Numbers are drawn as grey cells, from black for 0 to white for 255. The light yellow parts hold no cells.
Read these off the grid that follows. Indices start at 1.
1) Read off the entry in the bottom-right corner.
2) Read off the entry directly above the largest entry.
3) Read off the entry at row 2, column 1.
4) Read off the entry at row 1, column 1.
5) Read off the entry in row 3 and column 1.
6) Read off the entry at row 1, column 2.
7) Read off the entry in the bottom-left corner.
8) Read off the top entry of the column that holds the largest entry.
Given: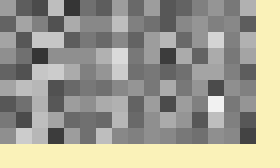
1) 67
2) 75
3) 99
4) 157
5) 164
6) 93
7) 143
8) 149

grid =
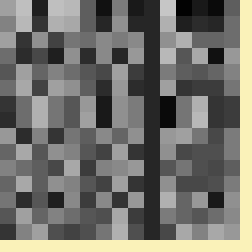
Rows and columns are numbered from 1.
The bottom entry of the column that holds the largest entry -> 72
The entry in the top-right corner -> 94
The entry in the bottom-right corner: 152
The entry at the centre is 144
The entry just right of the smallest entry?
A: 25
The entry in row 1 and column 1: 160
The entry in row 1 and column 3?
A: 31
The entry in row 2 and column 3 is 52
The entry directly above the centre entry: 144
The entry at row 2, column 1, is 130
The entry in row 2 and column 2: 184
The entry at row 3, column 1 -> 160
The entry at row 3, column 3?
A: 144
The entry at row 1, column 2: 191
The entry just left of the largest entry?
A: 38
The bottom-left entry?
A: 52
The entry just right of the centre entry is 123
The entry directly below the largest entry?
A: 176
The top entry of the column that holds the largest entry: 198
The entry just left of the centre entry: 25
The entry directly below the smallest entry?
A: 31
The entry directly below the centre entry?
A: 101
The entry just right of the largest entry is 2

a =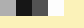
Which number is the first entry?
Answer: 175
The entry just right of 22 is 82
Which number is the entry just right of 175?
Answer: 22

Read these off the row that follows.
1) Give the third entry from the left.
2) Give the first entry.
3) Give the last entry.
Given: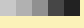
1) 144
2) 200
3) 34

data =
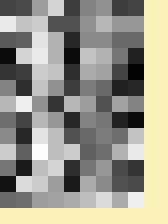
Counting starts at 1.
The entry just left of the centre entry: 53
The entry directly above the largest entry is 227
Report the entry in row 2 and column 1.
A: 234
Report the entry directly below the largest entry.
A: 190
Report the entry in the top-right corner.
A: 67
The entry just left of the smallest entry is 67
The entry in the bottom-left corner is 104
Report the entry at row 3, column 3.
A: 227
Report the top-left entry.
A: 67
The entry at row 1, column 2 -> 74
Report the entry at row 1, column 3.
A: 157
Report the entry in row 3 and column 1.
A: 89
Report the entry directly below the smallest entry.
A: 39
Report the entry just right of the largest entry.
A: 190
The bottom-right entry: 240
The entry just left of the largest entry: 96
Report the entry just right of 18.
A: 219
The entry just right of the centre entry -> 157
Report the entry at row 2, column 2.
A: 196
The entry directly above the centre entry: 60
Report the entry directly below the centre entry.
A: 39
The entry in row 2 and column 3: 204

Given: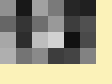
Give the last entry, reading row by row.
130
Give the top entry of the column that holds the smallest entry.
38
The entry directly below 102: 167
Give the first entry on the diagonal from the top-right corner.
32
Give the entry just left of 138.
116
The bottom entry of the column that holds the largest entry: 61
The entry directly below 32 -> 80
